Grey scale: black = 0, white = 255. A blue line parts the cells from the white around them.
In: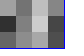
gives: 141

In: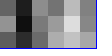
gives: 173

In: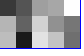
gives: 226

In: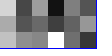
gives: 255

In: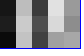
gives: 65

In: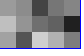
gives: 206

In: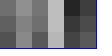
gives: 183

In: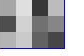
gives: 202

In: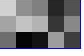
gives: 19

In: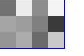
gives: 172
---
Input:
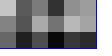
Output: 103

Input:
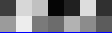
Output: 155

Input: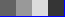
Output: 99

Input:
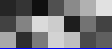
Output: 169

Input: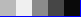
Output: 186

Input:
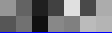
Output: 86
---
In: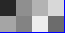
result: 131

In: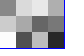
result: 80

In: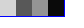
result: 88

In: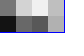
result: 104

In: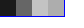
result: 102

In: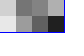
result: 156

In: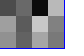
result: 98

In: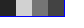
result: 209

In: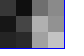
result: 42
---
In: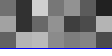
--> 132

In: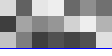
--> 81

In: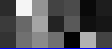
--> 178

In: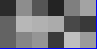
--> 191

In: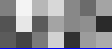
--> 156

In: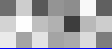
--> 219

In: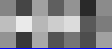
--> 77

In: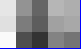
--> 131

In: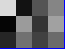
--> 65

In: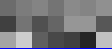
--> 37
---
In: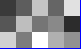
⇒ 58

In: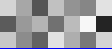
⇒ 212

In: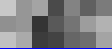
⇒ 200

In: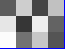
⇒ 92

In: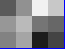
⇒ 90

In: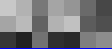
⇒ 200

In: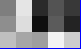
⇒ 126

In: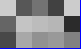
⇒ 204

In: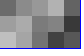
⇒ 107
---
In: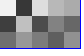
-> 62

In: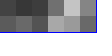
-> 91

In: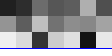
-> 148

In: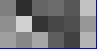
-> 143

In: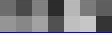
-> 149

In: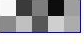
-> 138

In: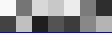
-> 67
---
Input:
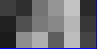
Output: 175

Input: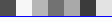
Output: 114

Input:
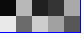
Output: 107

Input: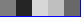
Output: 37

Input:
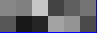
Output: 37

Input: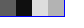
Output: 93

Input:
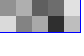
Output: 131
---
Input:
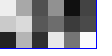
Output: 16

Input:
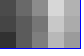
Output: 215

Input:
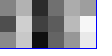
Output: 172

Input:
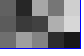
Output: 118

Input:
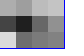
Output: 188

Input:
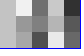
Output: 201

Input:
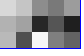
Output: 121

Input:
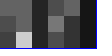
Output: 99

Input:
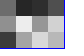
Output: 46

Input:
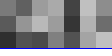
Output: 192
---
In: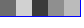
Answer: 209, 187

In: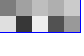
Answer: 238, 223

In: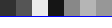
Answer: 235, 181

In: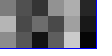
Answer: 203, 181

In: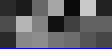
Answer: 201, 180

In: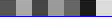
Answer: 220, 169

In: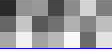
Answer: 248, 240

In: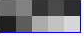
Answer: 215, 194
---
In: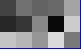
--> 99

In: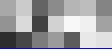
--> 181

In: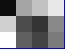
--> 165

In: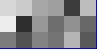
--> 159

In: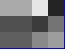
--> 170

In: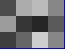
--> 172

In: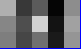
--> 91
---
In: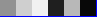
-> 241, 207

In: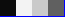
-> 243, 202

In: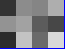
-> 216, 195

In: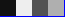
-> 238, 175

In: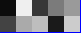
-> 239, 204

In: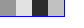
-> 226, 193

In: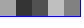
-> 191, 165

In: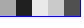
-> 233, 202

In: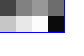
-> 252, 232

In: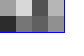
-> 216, 182
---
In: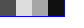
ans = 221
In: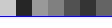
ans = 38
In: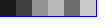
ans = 64
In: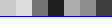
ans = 220
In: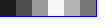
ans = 79
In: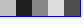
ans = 32
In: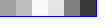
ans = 189
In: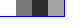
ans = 122
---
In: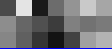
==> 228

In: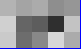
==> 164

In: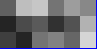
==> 190

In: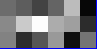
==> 93

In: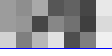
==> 142

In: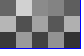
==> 209

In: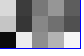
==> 60

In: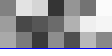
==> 227

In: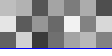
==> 178

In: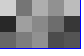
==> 117
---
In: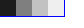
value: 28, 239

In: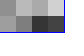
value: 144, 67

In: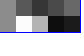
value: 140, 27

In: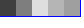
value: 63, 159

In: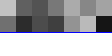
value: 194, 21

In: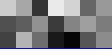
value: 204, 140

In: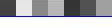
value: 66, 161

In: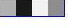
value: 176, 141

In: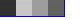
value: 49, 97
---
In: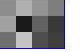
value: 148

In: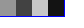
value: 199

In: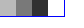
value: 48

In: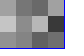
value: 105

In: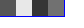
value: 53

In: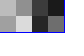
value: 60

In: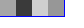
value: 207

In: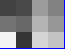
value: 156
